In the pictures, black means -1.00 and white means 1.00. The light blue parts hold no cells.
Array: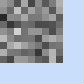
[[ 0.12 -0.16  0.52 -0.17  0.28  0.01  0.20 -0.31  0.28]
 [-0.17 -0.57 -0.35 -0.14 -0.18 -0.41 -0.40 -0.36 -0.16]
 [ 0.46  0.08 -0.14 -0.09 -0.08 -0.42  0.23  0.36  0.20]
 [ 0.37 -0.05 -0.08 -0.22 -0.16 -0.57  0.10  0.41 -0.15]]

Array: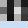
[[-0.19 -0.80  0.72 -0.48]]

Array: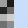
[[-0.72 -0.17]
 [-0.12  0.11]]

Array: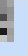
[[0.07 0.15]
 [0.35 0.34]
 [0.54 0.28]]

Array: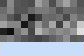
[[-0.15  0.03 -0.33 -0.33 -0.18 -0.04 -0.04 -0.13 -0.35 -0.17 -0.19 -0.26]
 [ 0.26  0.04  0.05 -0.82 -0.37  0.18 -0.15  0.30 -0.49  0.30 -0.09  0.57]
 [-0.10  0.00 -0.19 -0.33 -0.41 -0.47 -0.38 -0.24 -0.11  0.11 -0.29 -0.24]]

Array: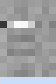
[[ 0.24  0.30  0.13  0.11  0.28  0.32  0.11  0.29]
 [-0.57  0.55  0.96  0.94  0.62  0.02  0.24  0.01]
 [ 0.36  0.08  0.07 -0.01  0.02  0.26  0.19  0.15]
 [ 0.34  0.02  0.10  0.05  0.03  0.16  0.24  0.16]
 [ 0.32  0.25  0.23  0.12  0.18  0.28  0.18  0.12]]
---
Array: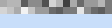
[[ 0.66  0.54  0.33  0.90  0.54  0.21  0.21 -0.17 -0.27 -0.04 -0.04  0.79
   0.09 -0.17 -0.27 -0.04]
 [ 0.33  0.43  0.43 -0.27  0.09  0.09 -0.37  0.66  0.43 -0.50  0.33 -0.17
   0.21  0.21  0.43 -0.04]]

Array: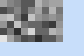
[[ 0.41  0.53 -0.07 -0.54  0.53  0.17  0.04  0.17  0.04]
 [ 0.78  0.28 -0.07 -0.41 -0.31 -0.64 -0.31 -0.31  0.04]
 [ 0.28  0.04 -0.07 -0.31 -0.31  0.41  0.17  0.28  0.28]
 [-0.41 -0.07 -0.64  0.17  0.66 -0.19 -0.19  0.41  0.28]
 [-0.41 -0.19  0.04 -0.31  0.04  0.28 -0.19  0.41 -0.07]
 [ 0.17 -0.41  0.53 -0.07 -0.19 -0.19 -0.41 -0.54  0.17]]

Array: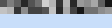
[[ 0.52  0.42 -0.59  0.10 -0.48 -0.48 -0.35  0.52 -0.69  0.31 -0.48 -0.82
  -0.12 -0.12  0.10  0.20]
 [-0.35 -0.01 -0.25 -0.69 -0.35 -0.12  0.62  0.42 -0.59  0.42 -0.69  0.20
   0.10  0.31 -0.25 -0.82]]

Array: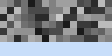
[[-0.67  0.35  0.01 -0.22 -0.32 -0.67 -0.67  0.14  0.58 -0.55 -0.55  0.14
   0.25  0.14  0.14 -0.22]
 [-0.55  0.25  0.14  0.14  0.14 -0.80 -0.55 -0.42 -0.42  0.25  0.25 -0.80
  -0.32 -0.12 -0.22  0.14]
 [ 0.35  0.14 -0.67 -0.12  0.35  0.25 -0.80  0.35 -0.12  0.01 -0.22 -0.22
  -0.55 -0.55  0.14  0.01]
 [ 0.14  0.01 -0.42 -0.12 -0.80 -0.42  0.25  0.01  0.25  0.25  0.25 -0.42
  -0.32 -0.67  0.47 -0.32]
 [ 0.35 -0.32  0.35 -0.12 -0.22 -0.42  0.01 -0.12 -0.42 -0.80  0.35 -0.55
  -0.55 -0.67  0.47  0.47]
 [ 0.35 -0.67  0.47 -0.12 -0.42 -0.42 -0.42  0.01  0.01  0.35 -0.67  0.47
  -0.67 -0.55 -0.55  0.01]]

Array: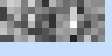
[[ 0.30  0.62  0.52 -0.01  0.62 -0.01 -0.60  0.42  0.09 -0.14 -0.01 -0.36
   0.20  0.09  0.09]
 [-0.48  0.42  0.30 -0.01 -0.14  0.09 -0.01 -0.24 -0.14 -0.14  0.62 -0.60
   0.09  0.20  0.30]
 [ 0.52  0.20  0.42 -0.01 -0.48 -0.48 -0.36 -0.14  0.30  0.20  0.30 -0.36
  -0.01  0.20 -0.01]
 [ 0.42  0.09 -0.24 -0.36  0.42 -0.36 -0.01 -0.60  0.09  0.30  0.95 -0.14
  -0.48 -0.01  0.20]
 [-0.48 -0.14  0.42 -0.24  0.72 -0.24 -0.36 -0.60  0.20  0.09  0.62  0.20
  -0.14 -0.01 -0.24]
 [-0.36 -0.36  0.30  0.20  0.52 -0.24 -0.36 -0.48  0.09  0.20 -0.73 -0.14
   0.52 -0.24  0.09]]

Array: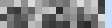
[[ 0.22  0.22  0.59  0.12  0.72  0.35  0.12 -0.12 -0.01 -0.12  0.35  0.72
   0.35  0.59 -0.55]
 [-0.45 -0.01 -0.35 -0.23  0.12  0.59 -0.35 -0.45  0.22 -0.01  0.12 -0.35
  -0.01 -0.23  0.72]
 [ 0.48 -0.12 -0.35 -0.45  0.48  0.35 -0.45 -0.55 -0.45 -0.55  0.22 -0.55
  -0.67 -0.23  0.35]
 [ 0.59 -0.45 -0.55 -0.01 -0.23  0.35  0.48  0.59 -0.67  0.12  0.22 -0.23
   0.35  0.48 -0.45]]

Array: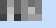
[[-0.48  0.59 -0.60  0.09  0.22  0.22]
 [-0.35  0.46 -0.23  0.09  0.46 -0.01]
 [-0.35  0.22 -0.23  0.09 -0.12 -0.01]]

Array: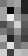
[[ 0.28  0.87  0.17 -0.16]
 [ 0.04  0.76 -0.16  0.04]
 [-0.06  0.17  0.28 -0.74]
 [-0.39 -0.06  0.63 -0.29]
 [-0.06 -0.29  0.17 -0.39]
 [ 0.63 -0.50  0.53  0.41]
 [ 0.41 -0.74 -0.16 -0.50]
 [ 0.28 -0.95  0.04 -0.74]]
